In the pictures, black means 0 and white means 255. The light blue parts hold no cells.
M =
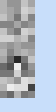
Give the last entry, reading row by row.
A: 133
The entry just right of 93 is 149
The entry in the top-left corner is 180
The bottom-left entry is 133
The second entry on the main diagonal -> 165
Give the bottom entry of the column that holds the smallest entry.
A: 180
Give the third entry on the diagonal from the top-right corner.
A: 119
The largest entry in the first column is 209
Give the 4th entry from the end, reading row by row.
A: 106
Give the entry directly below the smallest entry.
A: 236
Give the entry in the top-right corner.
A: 165
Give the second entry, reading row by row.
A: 149
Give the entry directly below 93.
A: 119
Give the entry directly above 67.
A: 209
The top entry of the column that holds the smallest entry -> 149
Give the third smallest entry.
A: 81
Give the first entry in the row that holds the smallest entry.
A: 165
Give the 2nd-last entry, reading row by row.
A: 119
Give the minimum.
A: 39

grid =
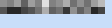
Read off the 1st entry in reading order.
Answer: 144
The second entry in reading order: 129
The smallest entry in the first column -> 84
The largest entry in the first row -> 225
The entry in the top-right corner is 186
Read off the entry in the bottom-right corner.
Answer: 68
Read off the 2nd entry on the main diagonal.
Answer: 39

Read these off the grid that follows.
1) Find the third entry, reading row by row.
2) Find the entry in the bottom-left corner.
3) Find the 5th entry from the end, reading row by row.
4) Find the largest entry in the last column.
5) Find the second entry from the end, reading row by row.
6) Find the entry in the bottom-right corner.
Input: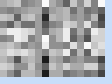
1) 197
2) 184
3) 130
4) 250
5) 130
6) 69

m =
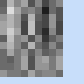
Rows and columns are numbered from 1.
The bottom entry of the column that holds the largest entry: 122
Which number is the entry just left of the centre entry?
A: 149
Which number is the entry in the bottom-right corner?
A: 107
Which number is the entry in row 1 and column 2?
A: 180
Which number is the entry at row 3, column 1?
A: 149
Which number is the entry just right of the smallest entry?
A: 107
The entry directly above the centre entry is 192
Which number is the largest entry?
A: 221
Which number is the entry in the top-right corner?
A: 135
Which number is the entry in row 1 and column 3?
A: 135
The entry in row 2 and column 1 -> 107
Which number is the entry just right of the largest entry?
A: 164
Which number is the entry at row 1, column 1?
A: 95
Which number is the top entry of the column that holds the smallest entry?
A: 70
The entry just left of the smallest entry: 107
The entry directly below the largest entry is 180
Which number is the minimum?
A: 30
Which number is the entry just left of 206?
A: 164
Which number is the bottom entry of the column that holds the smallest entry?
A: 135
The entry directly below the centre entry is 180
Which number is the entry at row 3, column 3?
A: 149
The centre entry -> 83

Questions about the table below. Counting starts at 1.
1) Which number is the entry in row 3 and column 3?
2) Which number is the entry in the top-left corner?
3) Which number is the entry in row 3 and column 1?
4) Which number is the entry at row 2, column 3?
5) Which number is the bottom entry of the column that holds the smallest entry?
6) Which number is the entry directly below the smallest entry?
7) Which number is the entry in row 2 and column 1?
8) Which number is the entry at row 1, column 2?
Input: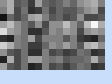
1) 73
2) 143
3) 20
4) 73
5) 159
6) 159
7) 127
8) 173

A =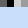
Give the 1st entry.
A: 98
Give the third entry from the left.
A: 208
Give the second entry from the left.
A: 4
